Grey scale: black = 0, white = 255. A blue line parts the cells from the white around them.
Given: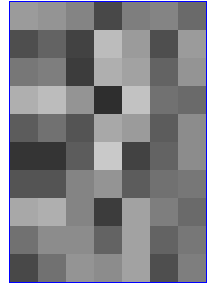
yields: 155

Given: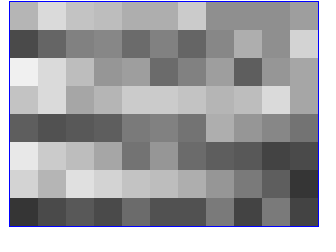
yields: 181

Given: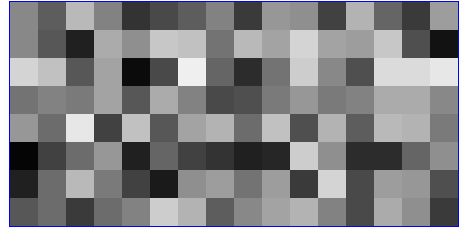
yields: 136

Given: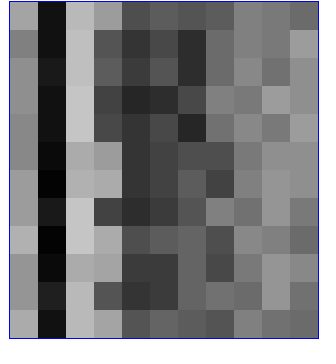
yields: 164

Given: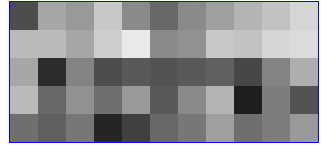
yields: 77
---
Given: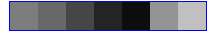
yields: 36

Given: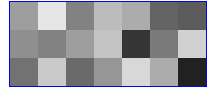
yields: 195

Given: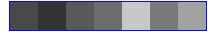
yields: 109

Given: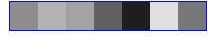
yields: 97

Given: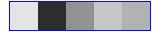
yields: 147

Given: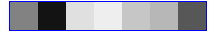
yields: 238

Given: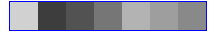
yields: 118
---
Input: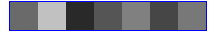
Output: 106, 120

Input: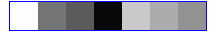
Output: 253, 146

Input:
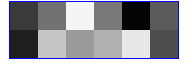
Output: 58, 78

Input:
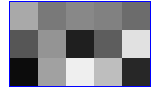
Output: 169, 39

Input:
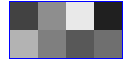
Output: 66, 111

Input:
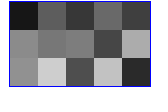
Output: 22, 42

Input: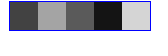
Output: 66, 213

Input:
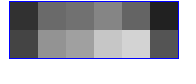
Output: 49, 84
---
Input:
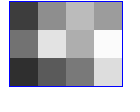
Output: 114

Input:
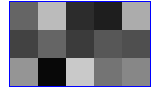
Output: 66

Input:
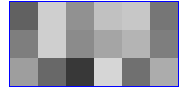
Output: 126

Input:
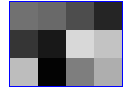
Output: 53

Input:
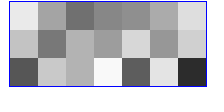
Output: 195

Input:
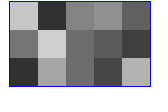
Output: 117

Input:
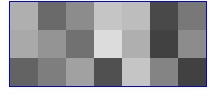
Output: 169

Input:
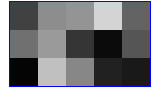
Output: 112

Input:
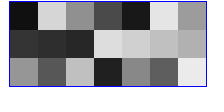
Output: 52
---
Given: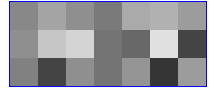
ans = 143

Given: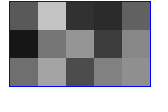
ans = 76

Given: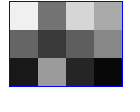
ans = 37

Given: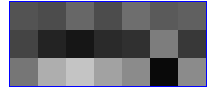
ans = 196

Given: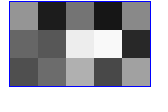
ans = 176

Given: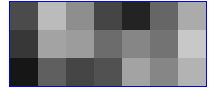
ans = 69

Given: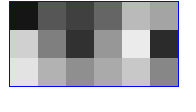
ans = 143

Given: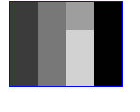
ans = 210

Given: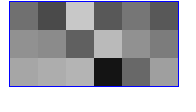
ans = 180
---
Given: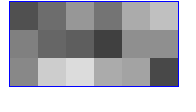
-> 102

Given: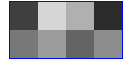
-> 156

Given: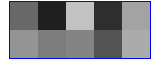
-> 124

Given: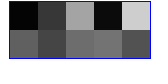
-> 69

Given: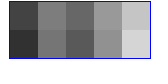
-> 117

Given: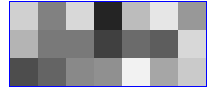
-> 121

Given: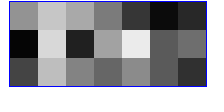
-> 216

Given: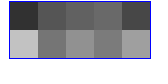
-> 117

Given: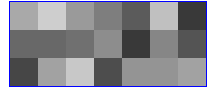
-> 104

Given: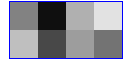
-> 72
